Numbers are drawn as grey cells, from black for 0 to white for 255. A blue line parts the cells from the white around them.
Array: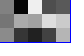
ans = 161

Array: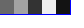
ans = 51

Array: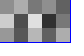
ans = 224

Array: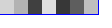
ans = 223

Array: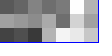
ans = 170

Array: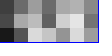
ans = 96

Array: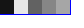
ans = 98

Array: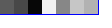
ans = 241

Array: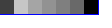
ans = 146
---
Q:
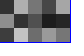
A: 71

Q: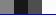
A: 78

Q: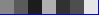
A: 78

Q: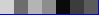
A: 60

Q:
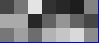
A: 29

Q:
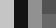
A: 145

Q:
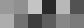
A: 184

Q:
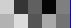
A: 6

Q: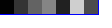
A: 207

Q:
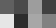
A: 157
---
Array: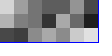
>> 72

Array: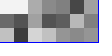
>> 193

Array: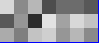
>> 171

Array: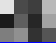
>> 126

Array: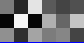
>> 144

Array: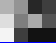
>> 244

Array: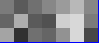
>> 164

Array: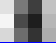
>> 216

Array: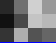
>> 52
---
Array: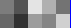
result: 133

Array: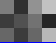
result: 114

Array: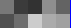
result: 171

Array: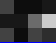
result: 107

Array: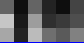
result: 58

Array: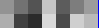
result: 207

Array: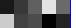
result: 2

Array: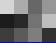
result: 115

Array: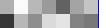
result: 130
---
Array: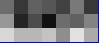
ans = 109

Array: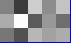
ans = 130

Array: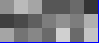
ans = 145

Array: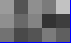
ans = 155

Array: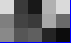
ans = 218

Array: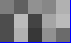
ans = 126
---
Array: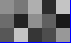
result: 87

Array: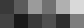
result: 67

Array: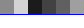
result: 138

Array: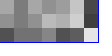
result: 81

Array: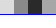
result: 220

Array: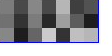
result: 135
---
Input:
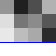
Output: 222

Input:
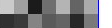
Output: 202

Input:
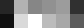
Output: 38

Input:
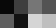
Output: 8

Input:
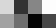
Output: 216

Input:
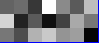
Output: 212

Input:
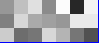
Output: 128

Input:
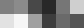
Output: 127
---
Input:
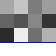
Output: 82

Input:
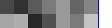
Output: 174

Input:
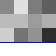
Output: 187

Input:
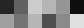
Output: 116

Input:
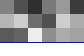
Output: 206

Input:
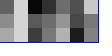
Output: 212

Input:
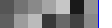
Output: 156
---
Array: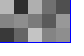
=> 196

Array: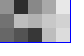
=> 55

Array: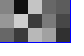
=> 184

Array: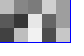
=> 242

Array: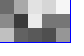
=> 89

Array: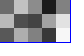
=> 129

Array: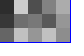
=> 150

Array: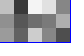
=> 205

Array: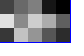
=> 149
